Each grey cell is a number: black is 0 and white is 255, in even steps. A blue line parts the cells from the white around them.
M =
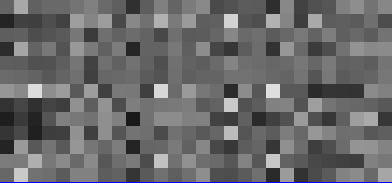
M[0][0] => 100
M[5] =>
[107, 104, 99, 88, 100, 112, 64, 103, 105, 108, 91, 83, 111, 95, 100, 100, 114, 114, 111, 104, 100, 116, 85, 120, 91, 97, 101, 119]
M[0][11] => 128
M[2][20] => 104
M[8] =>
[30, 58, 35, 85, 127, 120, 114, 143, 128, 25, 113, 140, 140, 128, 129, 66, 60, 96, 42, 64, 81, 155, 80, 55, 95, 158, 170, 55]
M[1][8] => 73
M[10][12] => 122
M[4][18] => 108
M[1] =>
[36, 65, 63, 78, 66, 158, 133, 157, 73, 136, 113, 177, 122, 154, 94, 96, 211, 84, 79, 177, 133, 62, 169, 93, 95, 91, 111, 77]
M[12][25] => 139
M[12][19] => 42
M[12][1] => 201
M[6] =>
[150, 137, 220, 142, 156, 89, 157, 64, 121, 120, 63, 216, 107, 154, 119, 109, 43, 140, 87, 223, 89, 89, 43, 53, 52, 51, 139, 129]
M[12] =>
[103, 201, 114, 111, 91, 129, 129, 93, 98, 53, 90, 113, 95, 112, 142, 79, 78, 91, 112, 42, 155, 50, 75, 91, 130, 139, 105, 166]
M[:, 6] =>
[128, 133, 59, 122, 66, 64, 157, 94, 114, 64, 118, 138, 129]
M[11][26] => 129
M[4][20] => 106
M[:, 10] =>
[93, 113, 99, 99, 97, 91, 63, 114, 113, 111, 102, 76, 90]
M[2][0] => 94
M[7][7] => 147
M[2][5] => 119
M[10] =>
[36, 154, 88, 116, 89, 150, 118, 103, 125, 36, 102, 103, 122, 97, 135, 72, 56, 93, 101, 54, 144, 109, 62, 79, 108, 148, 147, 131]
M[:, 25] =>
[142, 91, 105, 147, 99, 97, 51, 103, 158, 111, 148, 62, 139]
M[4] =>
[94, 93, 81, 82, 94, 117, 66, 112, 97, 114, 97, 79, 112, 98, 93, 106, 132, 111, 108, 103, 106, 119, 103, 122, 97, 99, 93, 116]
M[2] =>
[94, 96, 77, 84, 90, 119, 59, 111, 98, 108, 99, 72, 111, 91, 92, 102, 135, 106, 111, 91, 104, 121, 99, 126, 95, 105, 92, 115]
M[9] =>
[53, 73, 32, 61, 63, 145, 64, 143, 85, 115, 111, 75, 113, 103, 89, 102, 188, 85, 105, 92, 125, 104, 151, 132, 110, 111, 88, 95]

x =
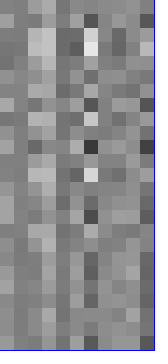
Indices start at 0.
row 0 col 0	130
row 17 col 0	142
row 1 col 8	151
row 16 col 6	171
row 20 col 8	133
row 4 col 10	143
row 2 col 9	139
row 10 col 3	136
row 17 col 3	178
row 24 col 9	150
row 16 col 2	168
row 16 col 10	133
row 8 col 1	122
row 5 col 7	141
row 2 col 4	107
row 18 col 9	150
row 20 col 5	146
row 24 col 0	153
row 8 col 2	179
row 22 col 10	114
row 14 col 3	157
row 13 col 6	128
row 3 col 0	118
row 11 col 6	152
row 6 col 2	170
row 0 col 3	171
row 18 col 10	104
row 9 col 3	162
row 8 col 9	132
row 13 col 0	149
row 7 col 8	155
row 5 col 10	121
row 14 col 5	146
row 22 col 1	124
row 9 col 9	147
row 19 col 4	122
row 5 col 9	129
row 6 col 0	131

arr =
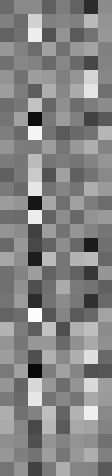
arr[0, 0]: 107
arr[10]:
[149, 125, 123, 157, 118, 152, 174, 131]
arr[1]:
[128, 109, 209, 128, 133, 128, 185, 147]
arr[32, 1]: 127
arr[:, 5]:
[98, 128, 90, 152, 106, 149, 171, 109, 128, 106, 152, 117, 96, 117, 160, 104, 149, 104, 179, 98, 122, 120, 90, 176, 144, 174, 133, 147, 117, 179, 168, 147, 152, 133]
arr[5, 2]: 158
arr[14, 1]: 148
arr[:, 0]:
[107, 128, 98, 151, 112, 147, 158, 109, 116, 126, 149, 123, 96, 121, 156, 109, 147, 105, 167, 112, 112, 116, 100, 179, 149, 158, 121, 149, 121, 174, 170, 142, 151, 116]
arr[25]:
[158, 129, 80, 177, 137, 174, 223, 105]
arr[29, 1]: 114
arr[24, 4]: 105
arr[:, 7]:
[140, 147, 151, 128, 131, 135, 112, 140, 89, 181, 131, 149, 137, 154, 108, 154, 117, 112, 103, 149, 96, 105, 163, 140, 144, 105, 85, 158, 154, 137, 131, 112, 128, 89]
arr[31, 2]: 80
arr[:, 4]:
[124, 133, 148, 113, 135, 128, 135, 143, 156, 90, 118, 124, 161, 133, 111, 141, 115, 141, 118, 118, 171, 139, 133, 79, 105, 137, 161, 109, 135, 100, 90, 131, 118, 173]
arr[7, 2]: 194
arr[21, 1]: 155
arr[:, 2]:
[137, 209, 237, 108, 130, 158, 94, 194, 15, 245, 123, 187, 202, 230, 22, 237, 65, 72, 29, 158, 80, 44, 252, 94, 151, 80, 8, 216, 230, 130, 72, 80, 115, 65]
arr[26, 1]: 161
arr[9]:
[126, 106, 245, 115, 90, 106, 115, 181]
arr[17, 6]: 28
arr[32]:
[151, 127, 115, 157, 118, 152, 174, 128]
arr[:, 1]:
[137, 109, 112, 129, 135, 114, 125, 119, 161, 106, 125, 119, 120, 106, 148, 107, 140, 153, 142, 132, 145, 155, 109, 124, 119, 129, 161, 101, 106, 114, 134, 137, 127, 147]

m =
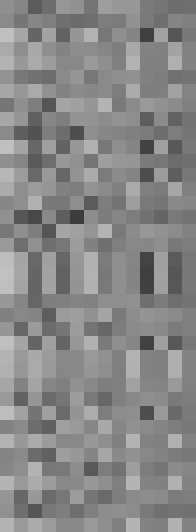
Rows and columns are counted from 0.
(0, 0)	143
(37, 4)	136
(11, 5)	145
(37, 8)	128
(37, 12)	177
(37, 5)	137
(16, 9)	139
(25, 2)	169
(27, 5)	144
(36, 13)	113
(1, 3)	127
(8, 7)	140
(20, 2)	100
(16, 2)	126
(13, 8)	128
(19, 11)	161
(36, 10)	121
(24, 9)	134
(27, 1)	130
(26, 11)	128
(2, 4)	98
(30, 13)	120
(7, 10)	153
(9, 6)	142
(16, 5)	160
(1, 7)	125
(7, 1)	143
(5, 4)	139
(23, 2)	154
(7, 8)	121
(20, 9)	133
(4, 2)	170
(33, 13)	135
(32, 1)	138
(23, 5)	155
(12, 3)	153
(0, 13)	110
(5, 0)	147
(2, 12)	86
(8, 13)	115

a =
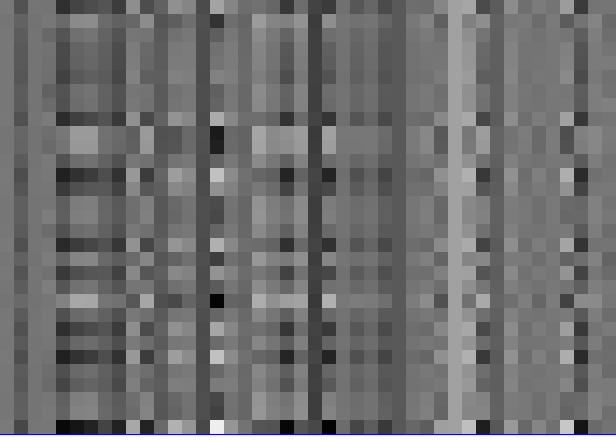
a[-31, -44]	120
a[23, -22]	67
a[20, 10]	117
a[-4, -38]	100
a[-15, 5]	108
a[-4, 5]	94
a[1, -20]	117
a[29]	[118, 96, 116, 120, 99, 130, 132, 105, 93, 107, 132, 86, 100, 113, 79, 65, 113, 102, 150, 128, 119, 142, 61, 132, 117, 110, 114, 98, 89, 119, 128, 101, 161, 133, 133, 98, 122, 120, 110, 121, 100, 108, 130, 111]
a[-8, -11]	167
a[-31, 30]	108
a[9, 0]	117
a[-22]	[117, 102, 115, 110, 119, 154, 154, 113, 106, 94, 154, 81, 83, 105, 81, 26, 105, 99, 165, 138, 144, 155, 58, 161, 119, 119, 119, 107, 89, 122, 135, 88, 161, 119, 157, 100, 115, 124, 105, 123, 78, 128, 135, 122]
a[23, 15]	166
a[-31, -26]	113
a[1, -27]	101
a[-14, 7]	81
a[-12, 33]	160
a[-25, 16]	119
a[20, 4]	85
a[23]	[120, 81, 117, 120, 47, 67, 75, 84, 59, 142, 75, 98, 145, 134, 75, 166, 134, 109, 112, 102, 54, 108, 67, 57, 112, 87, 102, 74, 89, 110, 107, 135, 161, 167, 73, 92, 140, 111, 123, 116, 158, 57, 116, 122]
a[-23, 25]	85
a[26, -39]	105
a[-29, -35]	118
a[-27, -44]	119
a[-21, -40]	116
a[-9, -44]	119
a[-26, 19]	111
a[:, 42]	[116, 132, 126, 123, 123, 121, 126, 125, 115, 135, 135, 125, 112, 119, 129, 129, 125, 115, 130, 119, 126, 138, 125, 116, 124, 112, 125, 122, 129, 130, 106]
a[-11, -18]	111
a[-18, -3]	68
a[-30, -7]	122
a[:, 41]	[59, 115, 94, 84, 82, 75, 93, 91, 55, 128, 125, 91, 43, 68, 103, 105, 90, 52, 110, 67, 95, 139, 89, 57, 87, 43, 88, 79, 105, 108, 20]
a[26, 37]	117
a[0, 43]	117
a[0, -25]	102
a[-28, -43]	89
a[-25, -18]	111

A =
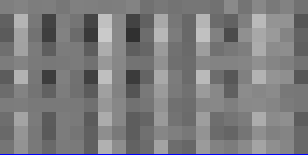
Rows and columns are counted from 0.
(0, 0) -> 127
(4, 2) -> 122
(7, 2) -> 121
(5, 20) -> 143
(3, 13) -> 106
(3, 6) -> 93
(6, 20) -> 120
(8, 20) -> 143
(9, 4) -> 124
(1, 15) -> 107
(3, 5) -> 123
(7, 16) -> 127
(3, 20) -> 142
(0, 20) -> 130
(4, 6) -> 113
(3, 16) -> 120
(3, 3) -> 94
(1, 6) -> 69
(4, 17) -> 133
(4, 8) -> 135
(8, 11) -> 154
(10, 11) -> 163
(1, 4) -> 127
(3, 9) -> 94
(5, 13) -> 107
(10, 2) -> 121
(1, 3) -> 67
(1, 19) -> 148
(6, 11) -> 155
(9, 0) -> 105
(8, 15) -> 110
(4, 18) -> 144
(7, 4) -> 121
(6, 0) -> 108
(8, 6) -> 91
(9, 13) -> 120
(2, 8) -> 137
